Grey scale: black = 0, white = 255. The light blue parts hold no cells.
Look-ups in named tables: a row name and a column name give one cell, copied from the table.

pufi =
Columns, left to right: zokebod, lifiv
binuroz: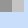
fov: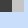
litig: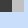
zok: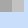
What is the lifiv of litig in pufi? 193
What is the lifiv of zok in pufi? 194
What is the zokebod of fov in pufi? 63
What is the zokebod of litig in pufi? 61
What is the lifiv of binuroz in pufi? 196
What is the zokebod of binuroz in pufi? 149
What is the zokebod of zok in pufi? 167
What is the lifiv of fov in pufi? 197

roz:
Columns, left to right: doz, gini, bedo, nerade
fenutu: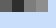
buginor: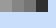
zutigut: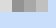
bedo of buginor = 117
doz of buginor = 154
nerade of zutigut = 192
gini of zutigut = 147
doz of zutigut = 219
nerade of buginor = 48
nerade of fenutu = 142
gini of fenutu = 46
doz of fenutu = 95
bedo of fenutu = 125
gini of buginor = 133
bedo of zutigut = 168
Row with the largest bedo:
zutigut

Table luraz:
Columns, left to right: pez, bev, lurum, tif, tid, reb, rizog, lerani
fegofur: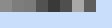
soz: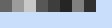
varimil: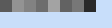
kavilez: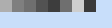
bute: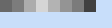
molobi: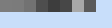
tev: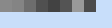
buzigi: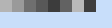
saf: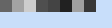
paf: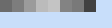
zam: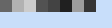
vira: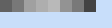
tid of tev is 66
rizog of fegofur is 168
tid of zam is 67
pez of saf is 101
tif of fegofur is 82
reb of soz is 37
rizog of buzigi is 185
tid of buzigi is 60
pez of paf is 107
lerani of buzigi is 62
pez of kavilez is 174

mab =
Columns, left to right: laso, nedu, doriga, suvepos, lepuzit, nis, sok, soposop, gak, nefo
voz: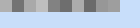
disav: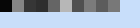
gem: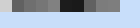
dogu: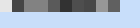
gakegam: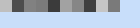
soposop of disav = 123
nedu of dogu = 70
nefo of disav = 120
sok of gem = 26
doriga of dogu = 130
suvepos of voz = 190
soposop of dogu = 72

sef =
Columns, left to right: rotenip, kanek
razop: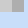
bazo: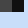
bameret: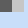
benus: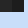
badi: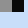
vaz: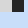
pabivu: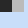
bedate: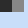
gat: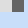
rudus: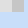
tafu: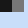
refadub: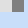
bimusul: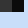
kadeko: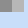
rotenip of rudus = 224
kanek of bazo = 16
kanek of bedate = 135
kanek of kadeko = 183
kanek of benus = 29
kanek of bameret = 198
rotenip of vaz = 215
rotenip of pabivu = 40
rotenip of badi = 144
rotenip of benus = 38
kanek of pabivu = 187
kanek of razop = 174
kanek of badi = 9
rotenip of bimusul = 52
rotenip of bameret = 93
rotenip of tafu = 23
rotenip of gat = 222

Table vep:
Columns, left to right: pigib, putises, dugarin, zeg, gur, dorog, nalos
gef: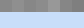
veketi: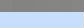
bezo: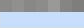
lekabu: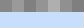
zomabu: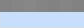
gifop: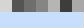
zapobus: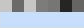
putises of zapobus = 106
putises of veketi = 131
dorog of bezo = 133
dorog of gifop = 61
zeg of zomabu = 132
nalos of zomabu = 130
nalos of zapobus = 101
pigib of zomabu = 131
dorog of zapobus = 37
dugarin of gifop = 110
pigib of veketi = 133
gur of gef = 152
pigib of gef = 136

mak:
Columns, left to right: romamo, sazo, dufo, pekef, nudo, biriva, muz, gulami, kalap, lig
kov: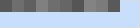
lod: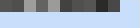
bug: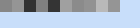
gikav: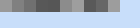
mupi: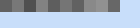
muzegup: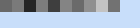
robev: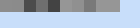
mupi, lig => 103
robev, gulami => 121
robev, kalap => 150
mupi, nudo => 94
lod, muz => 80
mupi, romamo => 97
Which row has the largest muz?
gikav

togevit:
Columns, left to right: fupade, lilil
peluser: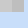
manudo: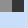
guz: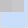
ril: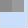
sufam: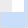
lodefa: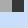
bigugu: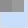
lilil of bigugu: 154
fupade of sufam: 236
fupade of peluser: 202
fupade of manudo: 143
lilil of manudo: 53
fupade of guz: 194
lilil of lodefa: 55
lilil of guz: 200
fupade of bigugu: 142
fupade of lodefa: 171
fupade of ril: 139
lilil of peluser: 190
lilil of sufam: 254
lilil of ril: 154
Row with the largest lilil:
sufam

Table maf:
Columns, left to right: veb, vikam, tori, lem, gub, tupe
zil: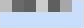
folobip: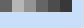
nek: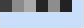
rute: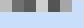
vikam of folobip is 182
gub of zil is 95
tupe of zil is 167
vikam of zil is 106
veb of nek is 61
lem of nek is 37
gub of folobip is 76
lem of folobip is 101
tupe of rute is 166
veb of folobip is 99
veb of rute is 189
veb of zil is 190
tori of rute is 92
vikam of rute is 112
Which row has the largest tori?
nek

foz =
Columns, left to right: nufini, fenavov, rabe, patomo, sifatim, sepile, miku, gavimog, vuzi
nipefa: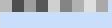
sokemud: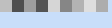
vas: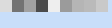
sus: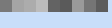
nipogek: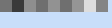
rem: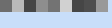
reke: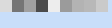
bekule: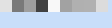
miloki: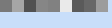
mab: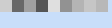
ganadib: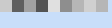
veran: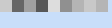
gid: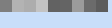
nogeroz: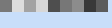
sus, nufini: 121
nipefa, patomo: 87
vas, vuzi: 201
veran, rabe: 160
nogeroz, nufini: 120
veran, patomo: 87
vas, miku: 181
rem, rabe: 70
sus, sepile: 90
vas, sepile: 155
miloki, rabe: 81
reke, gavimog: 184
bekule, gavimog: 177
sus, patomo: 188
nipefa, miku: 177
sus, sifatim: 99
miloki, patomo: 134
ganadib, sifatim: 224

